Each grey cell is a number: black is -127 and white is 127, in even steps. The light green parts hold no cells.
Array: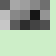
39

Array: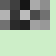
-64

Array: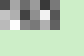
38

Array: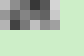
14

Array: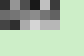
21

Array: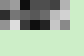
29
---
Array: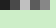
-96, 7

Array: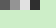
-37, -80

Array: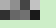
46, -102

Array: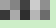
33, -19

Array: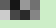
-34, 5

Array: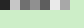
-90, 40

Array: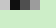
70, 28

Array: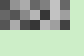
-52, -62

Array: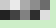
75, 94

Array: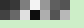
-82, 56
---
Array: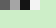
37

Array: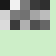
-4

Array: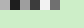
-67

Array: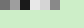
104

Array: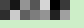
85

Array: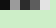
-83
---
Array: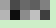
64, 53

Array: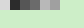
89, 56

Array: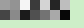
117, 84

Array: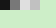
95, 65

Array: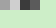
79, 34

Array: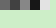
99, 7

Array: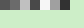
118, 64

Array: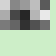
105, 83
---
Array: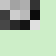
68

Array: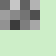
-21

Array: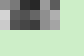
15

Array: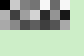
-127

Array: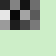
-88

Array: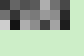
-75
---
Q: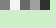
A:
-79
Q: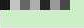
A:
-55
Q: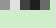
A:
-20
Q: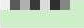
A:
6
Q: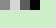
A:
-122
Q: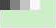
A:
119
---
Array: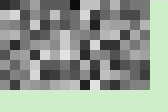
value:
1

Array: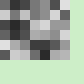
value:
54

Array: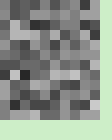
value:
32

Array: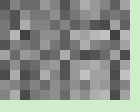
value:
33

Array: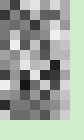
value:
78

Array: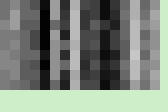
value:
29
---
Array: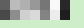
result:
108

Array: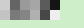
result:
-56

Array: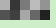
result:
-24

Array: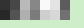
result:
87

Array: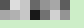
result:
81

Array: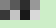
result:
-103
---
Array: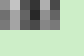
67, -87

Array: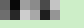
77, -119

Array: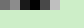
63, -126

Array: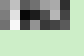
120, -120

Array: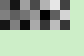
102, -126

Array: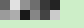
97, -103

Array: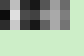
95, -115

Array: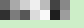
121, -97
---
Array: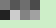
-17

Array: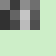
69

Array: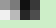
-110

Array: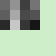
-54

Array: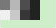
-50

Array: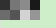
11

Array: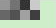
-75

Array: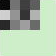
-75
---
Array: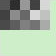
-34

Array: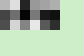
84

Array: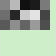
14

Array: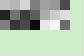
-73

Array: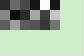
29

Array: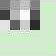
-34

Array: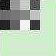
-29

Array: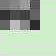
59

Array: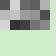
-75
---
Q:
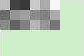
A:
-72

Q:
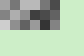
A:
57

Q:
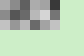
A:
-31

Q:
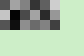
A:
2

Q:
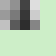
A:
-60

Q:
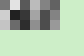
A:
-38

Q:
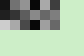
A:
19

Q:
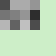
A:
43
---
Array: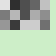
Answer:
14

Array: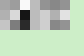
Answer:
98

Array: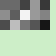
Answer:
3

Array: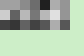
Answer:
21

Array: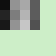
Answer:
-35

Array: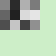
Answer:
101
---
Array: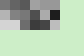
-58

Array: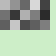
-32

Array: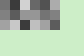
34

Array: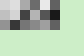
31

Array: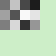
-77

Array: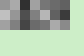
42

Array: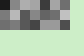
26
